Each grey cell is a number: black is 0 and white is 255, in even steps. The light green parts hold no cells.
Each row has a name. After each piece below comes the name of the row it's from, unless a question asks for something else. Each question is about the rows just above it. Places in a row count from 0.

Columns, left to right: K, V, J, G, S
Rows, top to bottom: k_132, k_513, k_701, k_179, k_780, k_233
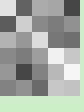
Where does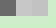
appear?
k_233
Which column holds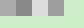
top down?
J
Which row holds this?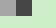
k_132

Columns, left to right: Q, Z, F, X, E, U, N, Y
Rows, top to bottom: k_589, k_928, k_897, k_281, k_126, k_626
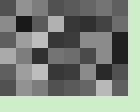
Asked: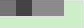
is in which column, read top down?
N
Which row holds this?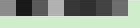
k_928
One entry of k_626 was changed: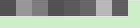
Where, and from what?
1, [145]
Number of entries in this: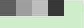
4

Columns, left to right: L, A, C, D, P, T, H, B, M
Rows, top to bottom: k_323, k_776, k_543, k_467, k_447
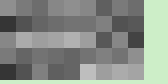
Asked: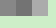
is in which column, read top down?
B
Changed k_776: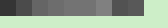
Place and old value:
1, [82]
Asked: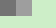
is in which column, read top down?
T
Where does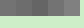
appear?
k_467
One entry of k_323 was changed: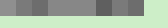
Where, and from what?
4, [143]
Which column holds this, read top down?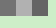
P
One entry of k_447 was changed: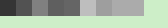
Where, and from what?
8, [164]

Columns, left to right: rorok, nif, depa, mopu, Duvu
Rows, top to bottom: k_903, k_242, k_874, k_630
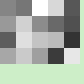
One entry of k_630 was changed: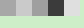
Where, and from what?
4, [231]
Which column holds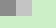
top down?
depa
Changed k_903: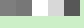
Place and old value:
0, [133]
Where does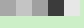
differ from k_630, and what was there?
1, [202]
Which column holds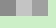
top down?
depa

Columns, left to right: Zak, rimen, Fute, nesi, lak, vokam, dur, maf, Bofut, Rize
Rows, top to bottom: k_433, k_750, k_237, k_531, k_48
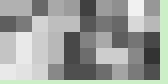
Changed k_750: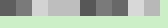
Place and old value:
6, [116]
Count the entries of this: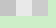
3

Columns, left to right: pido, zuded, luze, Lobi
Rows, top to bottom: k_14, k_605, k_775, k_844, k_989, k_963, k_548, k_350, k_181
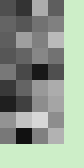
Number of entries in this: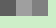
3
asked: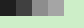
k_548
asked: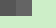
k_844
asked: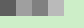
k_775
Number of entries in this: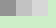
3

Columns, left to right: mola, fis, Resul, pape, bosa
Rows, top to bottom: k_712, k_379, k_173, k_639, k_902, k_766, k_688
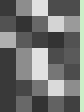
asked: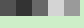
k_379
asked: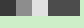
k_712
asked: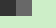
k_379

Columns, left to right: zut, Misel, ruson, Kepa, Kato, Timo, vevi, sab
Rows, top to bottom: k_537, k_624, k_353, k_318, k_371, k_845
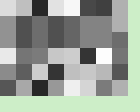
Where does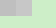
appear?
k_371
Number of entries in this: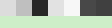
7
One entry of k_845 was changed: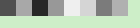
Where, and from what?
0, [86]
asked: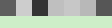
k_371

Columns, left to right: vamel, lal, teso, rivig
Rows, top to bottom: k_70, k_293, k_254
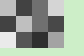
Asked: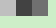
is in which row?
k_70
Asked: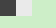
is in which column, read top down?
vamel
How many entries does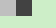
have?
2
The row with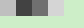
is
k_70

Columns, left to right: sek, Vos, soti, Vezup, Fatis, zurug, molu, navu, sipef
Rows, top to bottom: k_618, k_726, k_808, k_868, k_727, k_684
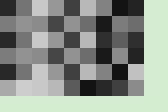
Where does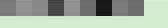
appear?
k_726
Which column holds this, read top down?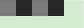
sek
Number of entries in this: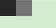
2
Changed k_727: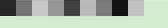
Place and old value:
6, [130]
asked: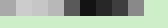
k_684
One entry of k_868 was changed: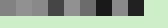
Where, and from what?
0, [123]

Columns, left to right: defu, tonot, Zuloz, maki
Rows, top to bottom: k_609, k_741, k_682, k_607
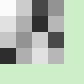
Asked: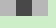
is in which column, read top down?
maki
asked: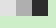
k_741
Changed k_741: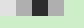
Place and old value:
3, [183]
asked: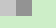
k_682
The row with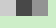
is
k_609
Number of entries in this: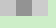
3

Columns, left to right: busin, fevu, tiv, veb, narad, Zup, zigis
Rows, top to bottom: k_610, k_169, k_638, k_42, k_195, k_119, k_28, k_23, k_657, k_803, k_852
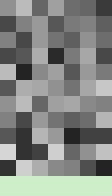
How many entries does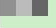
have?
3
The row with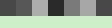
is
k_42

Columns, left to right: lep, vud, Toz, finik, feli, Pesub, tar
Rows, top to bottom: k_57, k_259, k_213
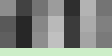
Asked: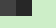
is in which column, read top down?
vud
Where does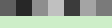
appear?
k_213

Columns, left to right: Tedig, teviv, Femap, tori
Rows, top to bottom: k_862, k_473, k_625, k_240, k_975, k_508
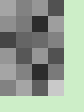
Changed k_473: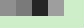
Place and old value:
2, [44]
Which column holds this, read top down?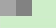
Tedig
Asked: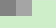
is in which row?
k_508
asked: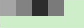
k_975
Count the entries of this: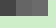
3
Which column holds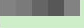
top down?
teviv
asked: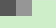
k_240

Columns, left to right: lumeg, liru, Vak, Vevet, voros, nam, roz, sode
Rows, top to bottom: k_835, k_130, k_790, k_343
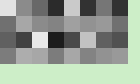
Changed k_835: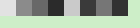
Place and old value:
5, [50]
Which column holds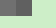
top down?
lumeg
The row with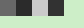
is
k_835

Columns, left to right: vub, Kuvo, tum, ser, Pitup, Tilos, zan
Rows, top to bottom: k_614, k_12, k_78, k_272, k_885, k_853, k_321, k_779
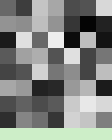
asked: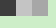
k_614
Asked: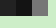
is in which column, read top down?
zan
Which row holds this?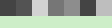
k_885
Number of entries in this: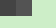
2
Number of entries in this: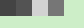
4
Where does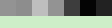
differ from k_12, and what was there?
4, [54]

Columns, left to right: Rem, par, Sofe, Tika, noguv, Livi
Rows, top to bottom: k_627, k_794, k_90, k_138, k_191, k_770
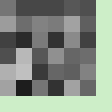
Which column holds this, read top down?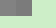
Sofe
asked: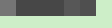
k_627
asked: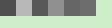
k_138
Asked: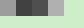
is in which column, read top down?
Rem
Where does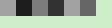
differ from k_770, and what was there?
2, [117]
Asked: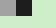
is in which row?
k_770
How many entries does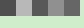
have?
5

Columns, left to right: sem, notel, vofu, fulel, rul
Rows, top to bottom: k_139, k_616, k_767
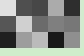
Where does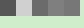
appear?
k_616
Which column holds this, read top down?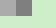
fulel
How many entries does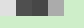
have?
4
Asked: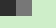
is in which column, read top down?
rul
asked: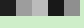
k_767
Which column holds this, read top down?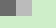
vofu

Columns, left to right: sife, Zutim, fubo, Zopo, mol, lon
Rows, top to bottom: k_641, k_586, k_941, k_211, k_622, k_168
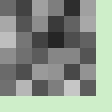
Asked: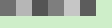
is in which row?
k_168
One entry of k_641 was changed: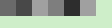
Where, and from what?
1, [66]
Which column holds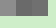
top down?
sife

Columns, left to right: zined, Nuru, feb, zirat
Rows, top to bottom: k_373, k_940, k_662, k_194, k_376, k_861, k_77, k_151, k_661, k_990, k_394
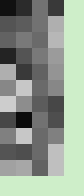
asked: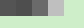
k_990
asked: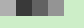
k_376
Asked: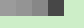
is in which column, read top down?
zirat
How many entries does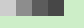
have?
4

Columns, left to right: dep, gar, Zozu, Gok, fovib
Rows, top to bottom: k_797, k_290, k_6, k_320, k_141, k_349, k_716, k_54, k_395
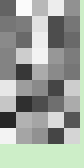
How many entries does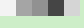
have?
5
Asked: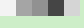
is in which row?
k_395
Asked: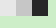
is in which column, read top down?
dep
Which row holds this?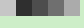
k_716

